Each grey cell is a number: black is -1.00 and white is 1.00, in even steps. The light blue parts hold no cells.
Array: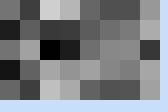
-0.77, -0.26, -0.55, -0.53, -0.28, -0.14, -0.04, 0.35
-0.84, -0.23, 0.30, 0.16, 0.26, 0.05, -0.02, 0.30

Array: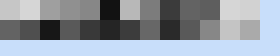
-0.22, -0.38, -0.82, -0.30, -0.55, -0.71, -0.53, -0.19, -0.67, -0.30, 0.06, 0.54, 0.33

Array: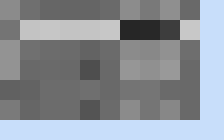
-0.09, 0.53, 0.55, 0.53, 0.54, 0.56, -0.70, -0.69, -0.52, 0.57
0.15, -0.18, -0.17, -0.18, -0.39, -0.18, 0.18, 0.13, 0.20, -0.18
-0.04, -0.20, -0.15, -0.15, -0.34, -0.16, 0.09, -0.08, 0.06, -0.18

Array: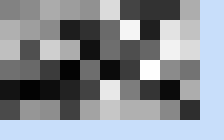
0.38, 0.24, 0.09, -0.77, -0.62, -0.17, 0.92, -0.76, 0.78, 0.52
-0.12, -0.18, -0.54, -0.97, -0.14, -0.91, -0.54, 0.99, 0.09, -0.10
-0.42, 0.18, 0.11, -0.50, 0.28, 0.55, 0.38, 0.38, 0.07, -0.64

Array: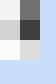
0.65, -0.51

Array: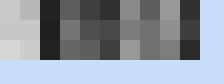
0.56, 0.56, -0.76, -0.09, -0.39, -0.43, -0.03, -0.11, 0.13, -0.52

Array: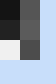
-0.73, -0.29

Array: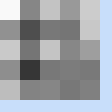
0.14, -0.39, -0.06, -0.08, 0.57
0.11, -0.58, -0.06, -0.03, -0.05

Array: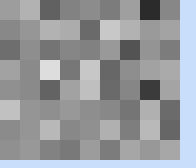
0.07, 0.18, 0.40, 0.35, -0.17, 0.57, 0.40, 0.21, 0.28
0.27, 0.08, 0.73, -0.07, 0.56, -0.19, 0.11, 0.27, 0.33
0.51, 0.17, 0.12, 0.19, 0.11, 0.07, -0.08, 0.38, -0.16
0.13, 0.19, 0.02, -0.05, 0.22, -0.03, 0.30, 0.19, 0.31
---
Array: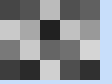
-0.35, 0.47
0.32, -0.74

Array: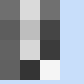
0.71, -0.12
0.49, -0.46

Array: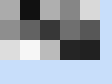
-0.87, 0.37
-0.23, -0.57

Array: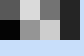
0.71, -0.10
0.17, 0.61

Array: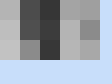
-0.40, -0.58
-0.38, -0.53

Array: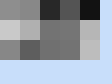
0.07, -0.69
0.38, -0.10

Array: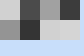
-0.41, 0.26
-0.59, 0.64

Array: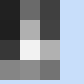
-0.17, -0.50
0.38, -0.48

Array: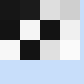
-0.79, 0.74
0.92, -0.85
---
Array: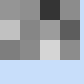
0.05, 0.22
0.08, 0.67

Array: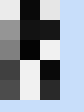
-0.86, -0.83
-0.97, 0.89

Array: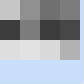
-0.03, -0.53
0.77, 0.71

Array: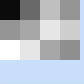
0.30, 0.80
0.80, 0.30

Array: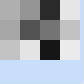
-0.36, -0.09
0.79, -0.83

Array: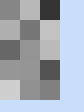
-0.07, 0.53
0.16, 0.46

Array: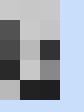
0.58, 0.54
0.45, -0.60
